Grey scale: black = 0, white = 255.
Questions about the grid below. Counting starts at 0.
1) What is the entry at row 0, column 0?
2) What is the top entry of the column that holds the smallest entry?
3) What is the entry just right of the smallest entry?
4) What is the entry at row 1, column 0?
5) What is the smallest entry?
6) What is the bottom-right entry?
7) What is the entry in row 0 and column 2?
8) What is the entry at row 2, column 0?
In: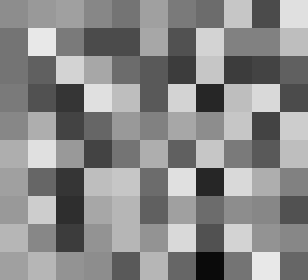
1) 141
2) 108
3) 116
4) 116
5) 10
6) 102
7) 160
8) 116

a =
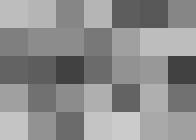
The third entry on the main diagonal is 65
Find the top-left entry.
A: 189
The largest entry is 203
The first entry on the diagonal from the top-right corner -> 134
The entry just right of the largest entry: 168
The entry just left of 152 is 146
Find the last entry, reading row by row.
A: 160
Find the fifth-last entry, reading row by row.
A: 107
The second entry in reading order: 181

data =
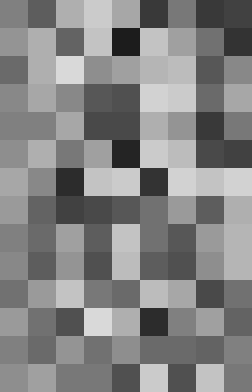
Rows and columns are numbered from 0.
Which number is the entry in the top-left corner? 128
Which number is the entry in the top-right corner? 65
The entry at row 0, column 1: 93
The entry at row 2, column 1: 175
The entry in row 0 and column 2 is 175
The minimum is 28
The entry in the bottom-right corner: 120
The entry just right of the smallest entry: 195
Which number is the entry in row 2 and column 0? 106
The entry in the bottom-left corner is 142
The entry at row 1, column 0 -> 148
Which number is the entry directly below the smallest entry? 160
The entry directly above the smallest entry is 167
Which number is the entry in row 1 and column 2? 99
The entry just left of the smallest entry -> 195

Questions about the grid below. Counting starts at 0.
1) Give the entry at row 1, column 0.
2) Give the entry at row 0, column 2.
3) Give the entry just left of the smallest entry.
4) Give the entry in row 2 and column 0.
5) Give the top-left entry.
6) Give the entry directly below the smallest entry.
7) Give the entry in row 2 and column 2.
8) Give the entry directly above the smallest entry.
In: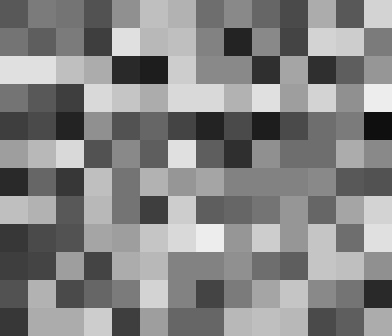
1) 116
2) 116
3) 123
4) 224
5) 88
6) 137
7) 191
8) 237

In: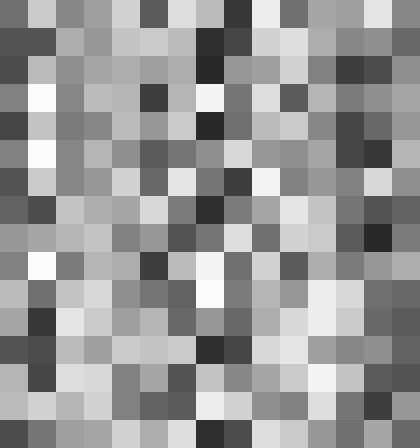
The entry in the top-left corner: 111
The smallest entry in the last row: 47
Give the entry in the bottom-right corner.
104
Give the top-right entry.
135
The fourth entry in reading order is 159
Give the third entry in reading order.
135
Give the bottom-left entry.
76
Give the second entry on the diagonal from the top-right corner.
143
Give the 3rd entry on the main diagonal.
143
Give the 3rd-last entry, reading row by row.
111
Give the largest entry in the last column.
181
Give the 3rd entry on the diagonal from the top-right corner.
62
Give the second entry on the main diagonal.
83
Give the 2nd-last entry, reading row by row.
166

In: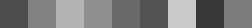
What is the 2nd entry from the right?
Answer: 55
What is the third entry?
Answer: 180
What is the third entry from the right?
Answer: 202

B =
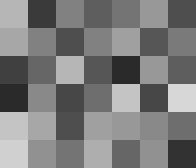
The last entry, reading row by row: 50
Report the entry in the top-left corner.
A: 182
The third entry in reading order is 129
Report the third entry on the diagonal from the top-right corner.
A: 42
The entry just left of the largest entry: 71
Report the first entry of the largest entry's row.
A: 42
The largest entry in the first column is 208
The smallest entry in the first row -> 58
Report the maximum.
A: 215
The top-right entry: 78
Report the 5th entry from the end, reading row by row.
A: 116
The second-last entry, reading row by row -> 145
